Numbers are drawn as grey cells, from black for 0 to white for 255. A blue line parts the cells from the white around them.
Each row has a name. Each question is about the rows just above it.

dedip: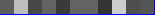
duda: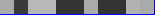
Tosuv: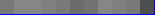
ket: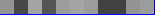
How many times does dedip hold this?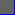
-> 3
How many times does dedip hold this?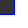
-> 1
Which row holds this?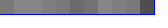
Tosuv
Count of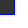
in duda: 4

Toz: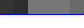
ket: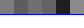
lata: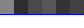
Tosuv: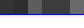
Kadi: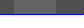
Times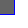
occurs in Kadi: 3
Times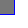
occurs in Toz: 3

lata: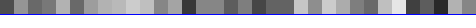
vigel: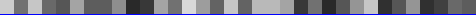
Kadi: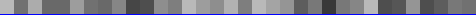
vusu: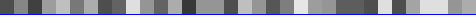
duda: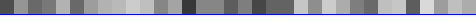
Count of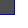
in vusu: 5
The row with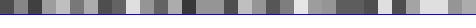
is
vusu

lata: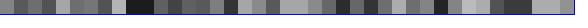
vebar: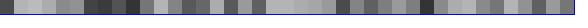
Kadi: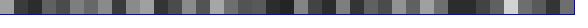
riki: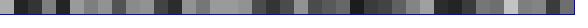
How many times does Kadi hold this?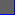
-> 4
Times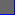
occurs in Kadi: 1
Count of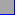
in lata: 4
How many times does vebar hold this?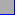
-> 4
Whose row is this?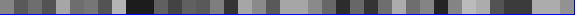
lata

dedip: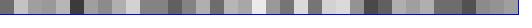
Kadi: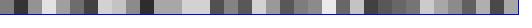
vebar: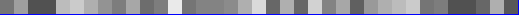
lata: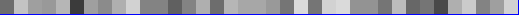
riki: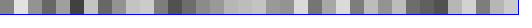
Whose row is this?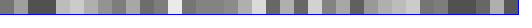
vebar
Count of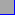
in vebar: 2

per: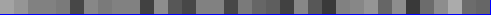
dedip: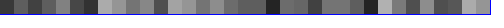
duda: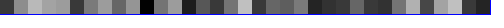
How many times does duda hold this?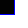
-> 1
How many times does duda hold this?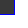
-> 7
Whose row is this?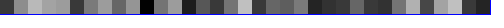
duda
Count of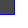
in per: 3
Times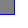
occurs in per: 7

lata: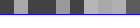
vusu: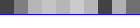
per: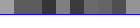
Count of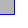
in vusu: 3
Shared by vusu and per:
[127]
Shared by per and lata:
[92]
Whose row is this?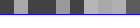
lata
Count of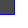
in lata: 0
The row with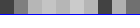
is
vusu

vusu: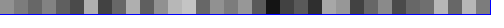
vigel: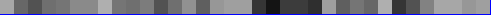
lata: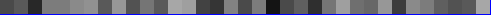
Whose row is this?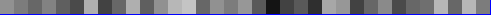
vusu
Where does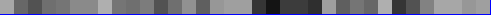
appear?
vigel
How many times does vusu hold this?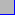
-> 3

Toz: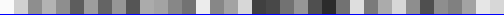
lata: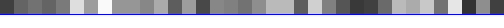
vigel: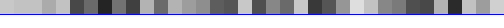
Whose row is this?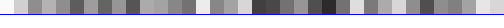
Toz
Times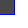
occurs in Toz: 1
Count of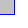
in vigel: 5

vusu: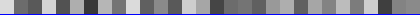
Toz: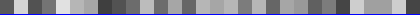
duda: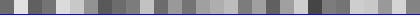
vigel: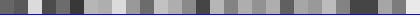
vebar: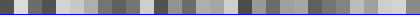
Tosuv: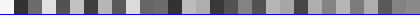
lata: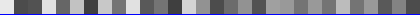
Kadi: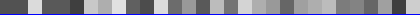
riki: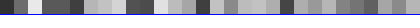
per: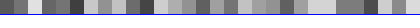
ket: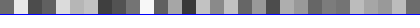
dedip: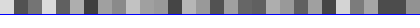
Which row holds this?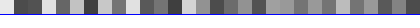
lata
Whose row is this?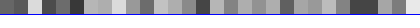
vigel
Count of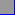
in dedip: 3

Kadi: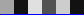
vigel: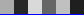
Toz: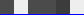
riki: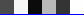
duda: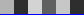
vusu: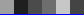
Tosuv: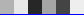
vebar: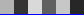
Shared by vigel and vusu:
[31]
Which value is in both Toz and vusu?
[75]
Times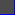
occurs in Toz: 3

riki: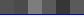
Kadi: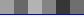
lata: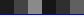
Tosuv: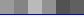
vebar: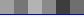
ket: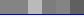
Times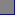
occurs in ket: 3
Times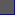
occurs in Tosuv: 0
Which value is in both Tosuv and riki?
[82]
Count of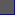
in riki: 2

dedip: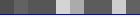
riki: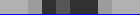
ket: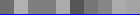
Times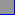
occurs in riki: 0
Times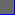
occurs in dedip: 0
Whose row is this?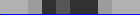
riki
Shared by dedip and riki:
[86]
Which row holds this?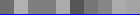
ket
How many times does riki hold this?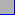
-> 4

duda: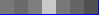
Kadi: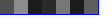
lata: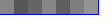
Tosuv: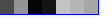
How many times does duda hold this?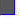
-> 0
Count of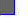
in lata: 1
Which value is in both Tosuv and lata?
[148]
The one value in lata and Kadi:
[94]
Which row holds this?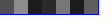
Kadi
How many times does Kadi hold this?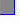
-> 0

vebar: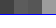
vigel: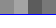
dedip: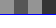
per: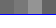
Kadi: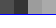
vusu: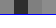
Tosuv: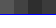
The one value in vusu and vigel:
[140]
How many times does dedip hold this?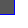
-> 1
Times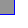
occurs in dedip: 2
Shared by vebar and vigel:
[92]
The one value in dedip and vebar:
[86]
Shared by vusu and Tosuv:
[46]

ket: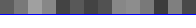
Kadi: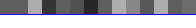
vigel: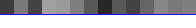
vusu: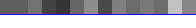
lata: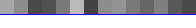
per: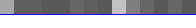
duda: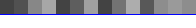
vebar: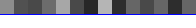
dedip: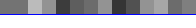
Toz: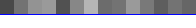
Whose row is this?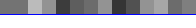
dedip
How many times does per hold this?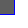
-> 3
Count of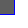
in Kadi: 5
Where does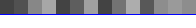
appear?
duda
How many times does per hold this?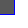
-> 5
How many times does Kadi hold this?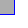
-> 3

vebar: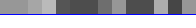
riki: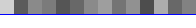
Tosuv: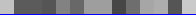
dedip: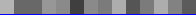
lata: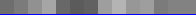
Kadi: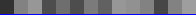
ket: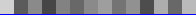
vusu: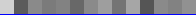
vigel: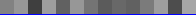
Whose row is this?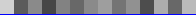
ket
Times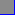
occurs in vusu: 3
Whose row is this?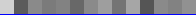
vusu
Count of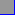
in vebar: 4
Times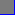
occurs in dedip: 2
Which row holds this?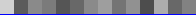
riki
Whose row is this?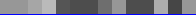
vebar

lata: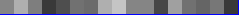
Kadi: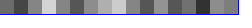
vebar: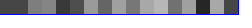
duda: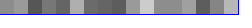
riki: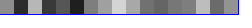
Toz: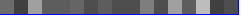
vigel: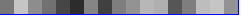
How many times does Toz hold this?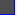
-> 5
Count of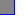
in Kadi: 3

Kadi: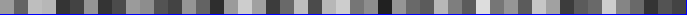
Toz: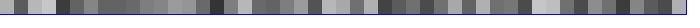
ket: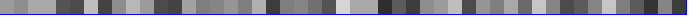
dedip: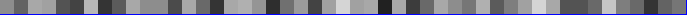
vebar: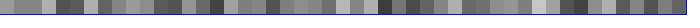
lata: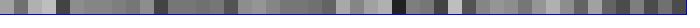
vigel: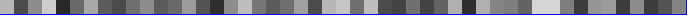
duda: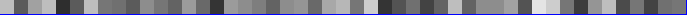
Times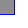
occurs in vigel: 4
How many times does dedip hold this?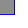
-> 4

